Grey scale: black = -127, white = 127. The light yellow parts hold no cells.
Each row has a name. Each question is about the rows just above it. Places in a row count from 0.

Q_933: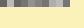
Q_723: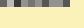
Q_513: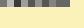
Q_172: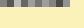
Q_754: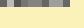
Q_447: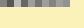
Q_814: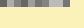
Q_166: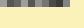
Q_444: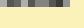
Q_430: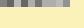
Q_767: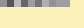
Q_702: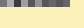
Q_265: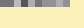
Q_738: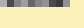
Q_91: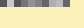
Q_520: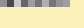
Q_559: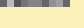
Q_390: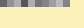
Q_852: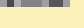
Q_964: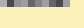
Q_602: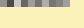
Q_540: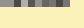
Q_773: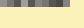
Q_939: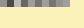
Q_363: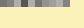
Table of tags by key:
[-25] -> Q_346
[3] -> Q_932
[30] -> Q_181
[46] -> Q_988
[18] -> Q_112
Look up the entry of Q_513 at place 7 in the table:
Q_932
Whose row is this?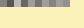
Q_447
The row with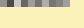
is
Q_602
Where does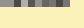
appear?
Q_540
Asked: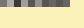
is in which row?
Q_702
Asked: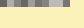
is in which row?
Q_814
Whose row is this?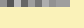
Q_767

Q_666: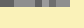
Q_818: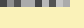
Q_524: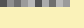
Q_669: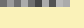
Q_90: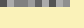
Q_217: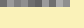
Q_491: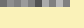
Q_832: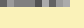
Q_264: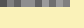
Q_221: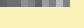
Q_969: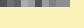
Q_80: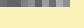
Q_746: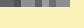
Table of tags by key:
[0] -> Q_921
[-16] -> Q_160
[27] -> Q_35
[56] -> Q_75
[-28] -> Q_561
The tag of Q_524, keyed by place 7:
Q_160
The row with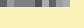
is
Q_832
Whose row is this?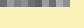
Q_217

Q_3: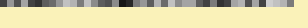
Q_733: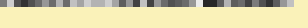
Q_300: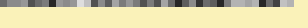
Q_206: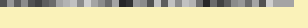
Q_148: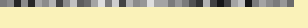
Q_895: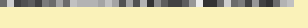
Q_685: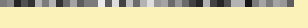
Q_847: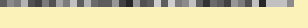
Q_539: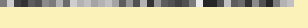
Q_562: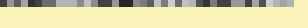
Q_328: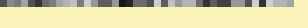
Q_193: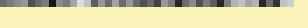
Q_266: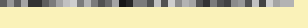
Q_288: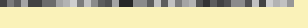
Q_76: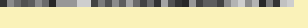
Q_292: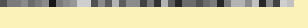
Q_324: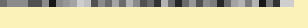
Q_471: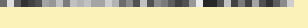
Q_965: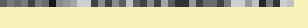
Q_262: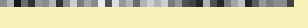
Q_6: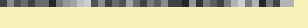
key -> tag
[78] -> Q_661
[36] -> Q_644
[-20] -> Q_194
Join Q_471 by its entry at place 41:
Q_661
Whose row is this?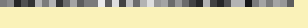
Q_685
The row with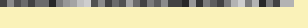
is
Q_6
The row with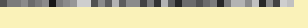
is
Q_292

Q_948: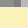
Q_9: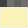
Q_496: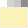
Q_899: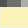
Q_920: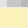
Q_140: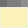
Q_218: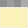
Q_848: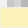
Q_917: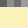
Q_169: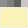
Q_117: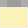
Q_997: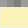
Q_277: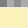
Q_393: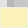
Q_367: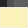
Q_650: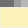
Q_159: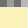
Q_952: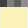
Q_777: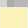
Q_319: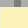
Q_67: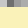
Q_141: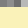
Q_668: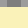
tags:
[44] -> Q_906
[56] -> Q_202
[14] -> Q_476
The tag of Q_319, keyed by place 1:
Q_906
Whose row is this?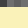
Q_9
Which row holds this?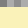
Q_277
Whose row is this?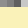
Q_169
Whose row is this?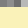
Q_141
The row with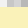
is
Q_848

